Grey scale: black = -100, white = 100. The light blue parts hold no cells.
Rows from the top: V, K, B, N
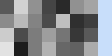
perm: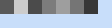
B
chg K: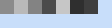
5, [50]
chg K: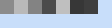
6, [-63]
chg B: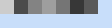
3, [-3]
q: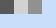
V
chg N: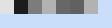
7, [34]

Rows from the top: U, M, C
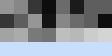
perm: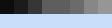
U
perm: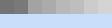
C

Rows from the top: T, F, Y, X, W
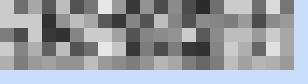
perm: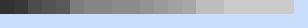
Y
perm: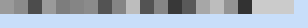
F
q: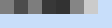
X
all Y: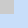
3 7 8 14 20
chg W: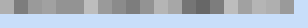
14, [-2]
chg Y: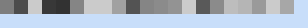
18, [48]

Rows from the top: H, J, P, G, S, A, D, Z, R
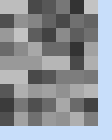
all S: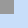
1 2 3
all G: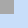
3
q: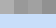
D

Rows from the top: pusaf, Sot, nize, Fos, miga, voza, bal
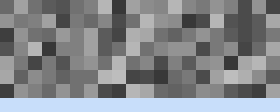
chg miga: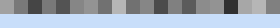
17, [-56]
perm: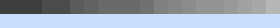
bal
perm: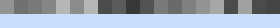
Sot
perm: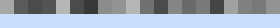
Sot
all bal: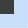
1 9 19
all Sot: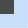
9 15 18
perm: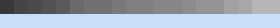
Fos

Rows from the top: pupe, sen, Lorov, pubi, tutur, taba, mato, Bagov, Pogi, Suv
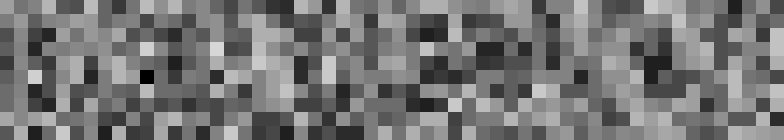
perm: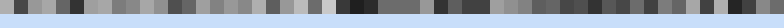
Bagov
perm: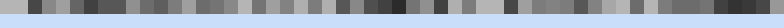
Pogi
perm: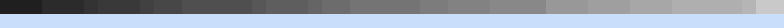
tutur
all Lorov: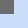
11 14 28 39 43
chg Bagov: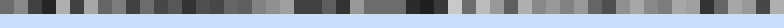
42, [25]
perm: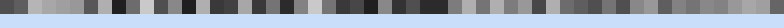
Suv

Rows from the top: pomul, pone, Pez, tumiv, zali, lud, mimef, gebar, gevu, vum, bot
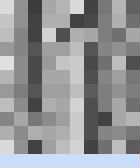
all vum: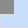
2 9
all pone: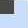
7
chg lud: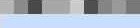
9, [25]
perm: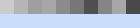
lud
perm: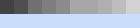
gebar
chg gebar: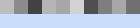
4, [37]
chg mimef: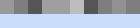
7, [-28]

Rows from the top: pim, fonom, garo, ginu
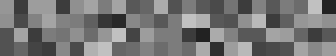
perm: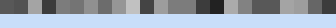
garo
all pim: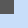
10 15 20

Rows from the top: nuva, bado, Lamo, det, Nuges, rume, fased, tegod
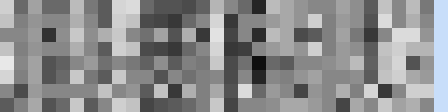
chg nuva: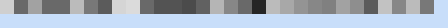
24, [6]
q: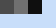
Nuges
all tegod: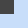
11 17 25
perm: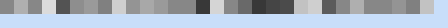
bado
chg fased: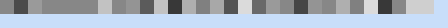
27, [67]

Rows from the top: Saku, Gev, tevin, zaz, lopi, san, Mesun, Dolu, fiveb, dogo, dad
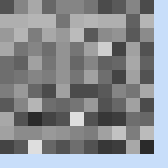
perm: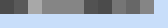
Saku
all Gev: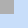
1 2 6 8 9
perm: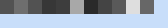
dad
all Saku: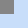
2 5 6 10
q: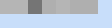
Gev
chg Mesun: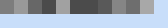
10, [-8]
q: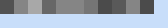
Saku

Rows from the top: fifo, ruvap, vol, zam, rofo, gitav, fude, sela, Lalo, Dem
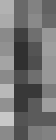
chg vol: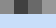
3, [-13]
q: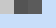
Lalo
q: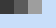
sela
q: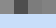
Dem

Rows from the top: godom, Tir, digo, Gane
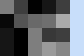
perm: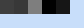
digo
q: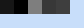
digo

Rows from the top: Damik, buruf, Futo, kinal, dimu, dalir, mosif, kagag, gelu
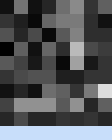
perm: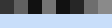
Damik
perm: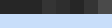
gelu
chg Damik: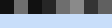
2, [-9]
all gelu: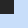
1 3 4 8
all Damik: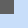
8
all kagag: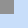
2 3 4 6
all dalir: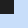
5 6

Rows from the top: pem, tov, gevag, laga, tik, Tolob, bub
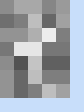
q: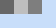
Tolob
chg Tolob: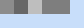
1, [15]
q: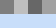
tov
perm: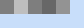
Tolob
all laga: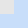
2 3

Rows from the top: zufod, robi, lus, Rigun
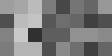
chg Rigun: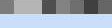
5, [8]
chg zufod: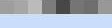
7, [-20]

